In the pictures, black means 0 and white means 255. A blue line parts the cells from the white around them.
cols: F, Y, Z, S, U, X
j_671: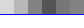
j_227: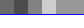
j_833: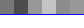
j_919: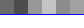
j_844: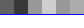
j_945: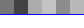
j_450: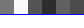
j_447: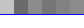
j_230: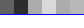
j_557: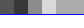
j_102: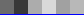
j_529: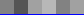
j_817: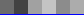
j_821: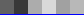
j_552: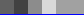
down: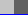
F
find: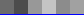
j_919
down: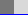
S
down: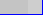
S

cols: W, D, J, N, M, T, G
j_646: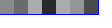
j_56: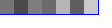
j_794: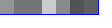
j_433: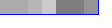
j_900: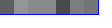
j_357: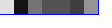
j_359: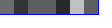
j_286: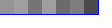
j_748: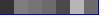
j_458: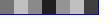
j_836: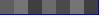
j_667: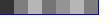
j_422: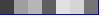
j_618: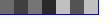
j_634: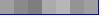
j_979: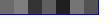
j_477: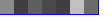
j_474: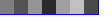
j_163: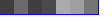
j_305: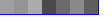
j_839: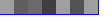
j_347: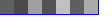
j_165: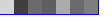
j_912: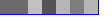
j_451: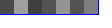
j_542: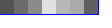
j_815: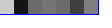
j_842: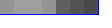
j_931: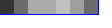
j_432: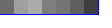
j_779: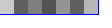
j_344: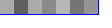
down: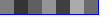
J
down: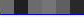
N
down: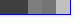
G
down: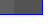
N
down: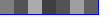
T
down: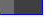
G
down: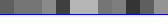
J

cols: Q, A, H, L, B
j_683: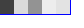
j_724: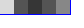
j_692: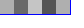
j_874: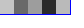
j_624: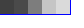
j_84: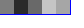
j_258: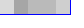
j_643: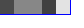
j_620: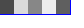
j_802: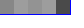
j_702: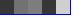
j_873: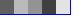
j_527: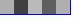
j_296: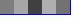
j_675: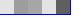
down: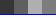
Q
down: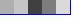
Q
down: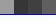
L

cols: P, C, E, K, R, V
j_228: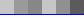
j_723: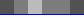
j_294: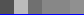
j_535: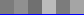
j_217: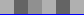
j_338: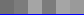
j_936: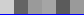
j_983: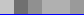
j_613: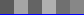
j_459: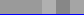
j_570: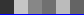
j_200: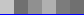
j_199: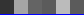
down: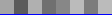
R
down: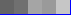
C
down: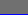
E
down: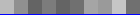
C
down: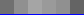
E
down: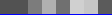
P
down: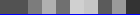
P

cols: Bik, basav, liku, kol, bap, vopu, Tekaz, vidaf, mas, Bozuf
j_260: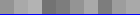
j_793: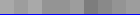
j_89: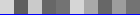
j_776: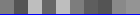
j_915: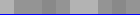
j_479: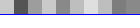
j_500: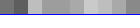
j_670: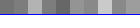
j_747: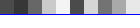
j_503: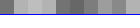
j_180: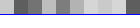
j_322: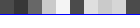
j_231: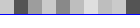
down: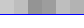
liku
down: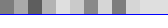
Tekaz
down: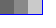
kol
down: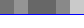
kol
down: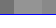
Bozuf
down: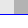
Bozuf

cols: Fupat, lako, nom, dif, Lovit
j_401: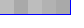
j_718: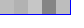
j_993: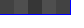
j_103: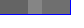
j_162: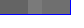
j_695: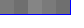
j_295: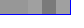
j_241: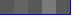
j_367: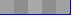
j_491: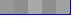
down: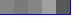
nom
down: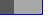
nom

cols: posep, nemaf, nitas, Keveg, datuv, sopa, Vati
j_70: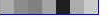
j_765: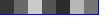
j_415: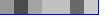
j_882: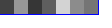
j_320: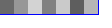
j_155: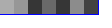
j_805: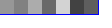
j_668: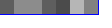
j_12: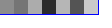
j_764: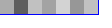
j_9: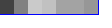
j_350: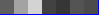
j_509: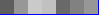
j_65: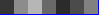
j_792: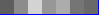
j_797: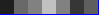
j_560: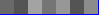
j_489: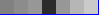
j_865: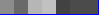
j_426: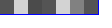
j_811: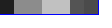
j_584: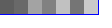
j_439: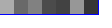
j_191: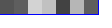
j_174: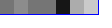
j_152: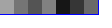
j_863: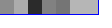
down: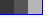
sopa
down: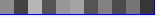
sopa
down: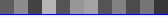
sopa
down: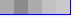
nitas
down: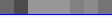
nemaf
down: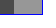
nemaf
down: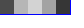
datuv

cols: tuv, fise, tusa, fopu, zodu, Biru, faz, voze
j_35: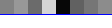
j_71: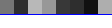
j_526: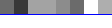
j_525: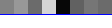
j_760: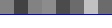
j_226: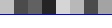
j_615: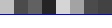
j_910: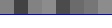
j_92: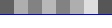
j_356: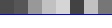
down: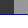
fise
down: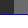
Biru

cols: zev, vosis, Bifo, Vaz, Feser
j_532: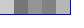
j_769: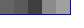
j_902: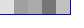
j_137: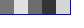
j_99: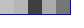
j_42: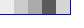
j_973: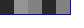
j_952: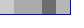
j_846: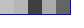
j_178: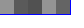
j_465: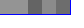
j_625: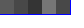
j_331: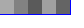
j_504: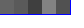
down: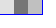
zev
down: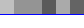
zev
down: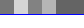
Feser
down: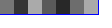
Vaz
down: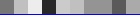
zev
